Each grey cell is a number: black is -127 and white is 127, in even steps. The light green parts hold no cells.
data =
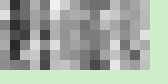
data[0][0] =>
57
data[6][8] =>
-8
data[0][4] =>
-7
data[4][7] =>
34
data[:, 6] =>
[78, 35, 22, 19, 24, 25, 66]
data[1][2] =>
-19
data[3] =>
[29, -50, -64, 55, -61, 47, 19, 41, -3, -2, 12, 49, 16, 37, 96]
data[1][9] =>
-2
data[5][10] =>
36
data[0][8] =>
-2
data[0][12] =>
20
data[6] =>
[13, -2, -6, 60, -54, 62, 66, 45, -8, -53, -20, 102, 44, 29, 63]
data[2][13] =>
37
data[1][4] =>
12
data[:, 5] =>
[112, 94, 50, 47, 92, 56, 62]
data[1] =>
[95, -43, -19, 34, 12, 94, 35, 45, 38, -2, 83, 72, 37, 30, 57]
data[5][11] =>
66
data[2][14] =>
55
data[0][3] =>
48
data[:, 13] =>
[36, 30, 37, 37, 58, -28, 29]
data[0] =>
[57, -79, -19, 48, -7, 112, 78, 35, -2, -16, -13, 57, 20, 36, 60]
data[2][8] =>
-10
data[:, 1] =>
[-79, -43, -81, -50, -86, -73, -2]
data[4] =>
[42, -86, 2, 89, 14, 92, 24, 34, 17, -5, 15, 92, -11, 58, 41]

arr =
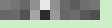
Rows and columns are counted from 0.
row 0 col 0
-2
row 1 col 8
-40
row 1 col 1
-21
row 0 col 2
-23
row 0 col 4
103
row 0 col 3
16
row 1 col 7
-19

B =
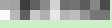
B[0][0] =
38
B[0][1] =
34
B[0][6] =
-15
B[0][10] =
-53
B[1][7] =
61
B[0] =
[38, 34, -67, -31, 10, 82, -15, -12, -34, 7, -53]

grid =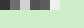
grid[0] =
-75
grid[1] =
-17

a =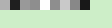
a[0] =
49
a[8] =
-103
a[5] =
14

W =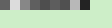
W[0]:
-30
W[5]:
-34
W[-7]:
7
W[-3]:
-47

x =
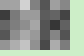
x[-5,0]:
33
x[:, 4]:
[-42, -35, -43, -42, -54]
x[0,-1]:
7
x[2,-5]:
14
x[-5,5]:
31
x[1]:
[-67, -5, 27, 27, -35, -27, -59]
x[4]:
[20, 46, 67, 17, -54, 44, -3]
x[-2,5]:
5
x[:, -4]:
[1, 27, 38, 25, 17]

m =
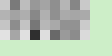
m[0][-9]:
74
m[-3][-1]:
42
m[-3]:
[51, 35, 46, 8, 48, 16, 42, 38, 42]
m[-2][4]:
55
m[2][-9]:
69
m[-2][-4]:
41
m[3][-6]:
-80
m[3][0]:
98
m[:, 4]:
[36, 48, 55, 94]

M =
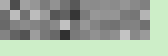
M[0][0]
45
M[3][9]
17
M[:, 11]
[11, 21, -13, 15]
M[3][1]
-28
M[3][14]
26
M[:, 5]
[18, -41, 9, -23]
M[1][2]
-15
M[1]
[-18, 60, -15, 60, 28, -41, -30, -73, -4, 23, 19, 21, -5, -9, 52]
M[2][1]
2
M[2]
[-22, 2, 11, 4, -5, 9, 65, -10, 23, 4, -9, -13, 1, 2, -15]
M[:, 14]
[0, 52, -15, 26]
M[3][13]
8
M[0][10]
15
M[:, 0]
[45, -18, -22, 3]

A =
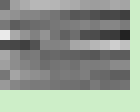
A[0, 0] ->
-25
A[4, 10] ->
62
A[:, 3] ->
[55, 5, -19, 1, -45, -5, -4, 15, -5]
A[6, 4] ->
-17
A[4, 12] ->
64
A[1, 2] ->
6
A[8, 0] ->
25
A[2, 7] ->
-1
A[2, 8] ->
4
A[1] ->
[25, 17, 6, 5, -2, -10, -24, -40, -36, -47, -56, -55, -64]
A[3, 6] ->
-30
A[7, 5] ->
-8
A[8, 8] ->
-21
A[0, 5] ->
53
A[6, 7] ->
-14
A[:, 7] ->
[42, -40, -1, -17, 38, -30, -14, -7, -15]
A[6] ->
[31, 13, 4, -4, -17, -11, -8, -14, -2, -3, -2, 10, 10]
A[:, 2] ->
[44, 6, -25, 19, -63, -8, 4, 21, -1]
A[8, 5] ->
-10
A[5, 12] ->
-35
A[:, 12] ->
[36, -64, -4, -93, 64, -35, 10, -32, -12]
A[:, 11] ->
[40, -55, 6, -69, 78, -35, 10, -32, -15]
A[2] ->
[-7, -34, -25, -19, -16, -8, -4, -1, 4, -3, 6, 6, -4]
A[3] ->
[106, 41, 19, 1, 19, -10, -30, -17, -49, -51, -66, -69, -93]
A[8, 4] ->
-4
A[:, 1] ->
[32, 17, -34, 41, -56, 14, 13, 36, 6]
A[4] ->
[-54, -56, -63, -45, 3, 2, 5, 38, 41, 54, 62, 78, 64]

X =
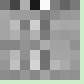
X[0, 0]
-13
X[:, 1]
[-59, 28, 60, 47, 5, 55, 64, 9]
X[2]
[36, 60, -3, 78, -15, 43, 39, 40]
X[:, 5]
[-2, 13, 43, 29, 34, 37, 55, 13]
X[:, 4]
[123, -2, -15, -4, 44, -14, -13, 34]
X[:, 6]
[-27, 24, 39, 25, 35, 36, 42, 18]
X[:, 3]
[-102, 26, 78, 49, 10, 74, 84, 8]
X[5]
[30, 55, 16, 74, -14, 37, 36, 32]
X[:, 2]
[48, 29, -3, 23, 19, 16, 3, 22]
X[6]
[22, 64, 3, 84, -13, 55, 42, 26]
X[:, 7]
[-6, 26, 40, 29, 17, 32, 26, 16]
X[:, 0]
[-13, 39, 36, 36, 5, 30, 22, 13]
